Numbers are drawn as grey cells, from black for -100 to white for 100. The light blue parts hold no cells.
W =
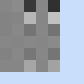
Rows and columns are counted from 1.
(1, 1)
5
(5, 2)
7
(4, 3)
7
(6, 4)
5
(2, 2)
4
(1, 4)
6
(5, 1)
2
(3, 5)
-10
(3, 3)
-9

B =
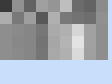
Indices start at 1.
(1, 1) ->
-55
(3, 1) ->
11
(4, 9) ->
11
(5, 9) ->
11
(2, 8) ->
-14
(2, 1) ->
36
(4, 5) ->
30
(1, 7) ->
-15
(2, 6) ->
-5
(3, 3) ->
5
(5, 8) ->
25
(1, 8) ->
-22
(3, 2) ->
8
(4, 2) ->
7
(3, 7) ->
67

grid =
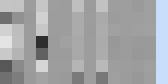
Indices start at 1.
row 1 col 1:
54
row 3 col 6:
23
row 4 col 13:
21
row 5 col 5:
22
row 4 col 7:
32
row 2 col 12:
24
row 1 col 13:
25
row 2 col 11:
24
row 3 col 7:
34
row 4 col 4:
-64
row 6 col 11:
23
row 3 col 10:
26
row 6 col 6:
23
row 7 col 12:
19
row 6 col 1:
-32
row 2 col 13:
25
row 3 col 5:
23
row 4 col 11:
22
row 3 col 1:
64
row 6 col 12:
22
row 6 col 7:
42
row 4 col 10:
19
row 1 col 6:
23
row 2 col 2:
14
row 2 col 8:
23
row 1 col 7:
50

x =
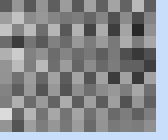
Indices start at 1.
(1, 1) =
-28
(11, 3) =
24
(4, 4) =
-30
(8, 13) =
-13
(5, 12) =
-56
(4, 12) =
-3
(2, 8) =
-20
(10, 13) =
-1
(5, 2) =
60
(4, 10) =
-5
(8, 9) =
9
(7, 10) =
-53
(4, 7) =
19
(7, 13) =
27
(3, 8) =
-46
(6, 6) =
22
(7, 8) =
-34
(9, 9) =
-28
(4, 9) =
21
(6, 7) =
-21
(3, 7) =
40
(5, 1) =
38
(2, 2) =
52
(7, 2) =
-11
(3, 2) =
4
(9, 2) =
37
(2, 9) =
4
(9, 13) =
-25
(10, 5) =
31
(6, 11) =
-24
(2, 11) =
9
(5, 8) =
-6
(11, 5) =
18
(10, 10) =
-17
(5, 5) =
-15

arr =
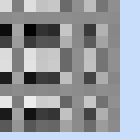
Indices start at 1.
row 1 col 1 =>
70
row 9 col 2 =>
-3
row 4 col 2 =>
22
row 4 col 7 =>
8
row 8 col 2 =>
10
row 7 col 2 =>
27
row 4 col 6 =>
37
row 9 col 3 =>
85
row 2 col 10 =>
10
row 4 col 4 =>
-33
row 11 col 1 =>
-30
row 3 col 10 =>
6
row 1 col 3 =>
74
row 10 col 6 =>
51
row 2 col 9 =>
11
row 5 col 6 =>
-18
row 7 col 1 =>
-78
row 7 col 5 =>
-57
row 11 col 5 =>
-20
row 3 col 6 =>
55
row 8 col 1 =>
6
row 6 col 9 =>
-9
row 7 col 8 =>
-47
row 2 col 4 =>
9
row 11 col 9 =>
22
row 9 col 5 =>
63
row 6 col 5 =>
59
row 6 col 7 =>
12
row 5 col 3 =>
76
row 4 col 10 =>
7

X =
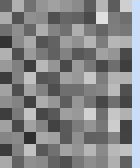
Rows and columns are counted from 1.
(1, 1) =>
-24
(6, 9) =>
-43
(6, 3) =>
-51
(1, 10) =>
-28
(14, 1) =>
33
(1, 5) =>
26
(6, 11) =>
-51
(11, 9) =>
-6
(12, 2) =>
8
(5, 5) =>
-24
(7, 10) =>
40
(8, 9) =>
5
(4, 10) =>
43
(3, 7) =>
37
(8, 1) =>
27
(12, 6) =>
-30
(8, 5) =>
-39
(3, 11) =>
-7
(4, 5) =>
-23
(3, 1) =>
-12
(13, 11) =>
51
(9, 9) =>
-44
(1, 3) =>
-11
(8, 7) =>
-13
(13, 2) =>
1
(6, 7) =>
21
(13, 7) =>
16
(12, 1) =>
4
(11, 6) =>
-29
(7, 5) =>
-29
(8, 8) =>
1
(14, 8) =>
11
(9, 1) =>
11
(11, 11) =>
-49
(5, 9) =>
26
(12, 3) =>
-63

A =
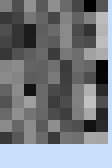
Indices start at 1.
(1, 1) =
-1
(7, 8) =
-39
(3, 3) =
-79
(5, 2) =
-36
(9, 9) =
-38
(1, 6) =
-18
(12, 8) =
31
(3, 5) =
-17
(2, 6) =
3
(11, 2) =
-20
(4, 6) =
8
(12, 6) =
-9
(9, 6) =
-40
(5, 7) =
-14
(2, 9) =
47
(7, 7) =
-21
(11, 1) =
8
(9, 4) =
-17
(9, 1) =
-35
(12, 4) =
-18
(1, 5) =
12
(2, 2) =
-48
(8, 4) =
-18
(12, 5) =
-55
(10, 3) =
-9
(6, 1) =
4
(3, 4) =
-26
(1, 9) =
-34
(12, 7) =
-12
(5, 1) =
-57
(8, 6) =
-49
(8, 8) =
38
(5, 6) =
-6
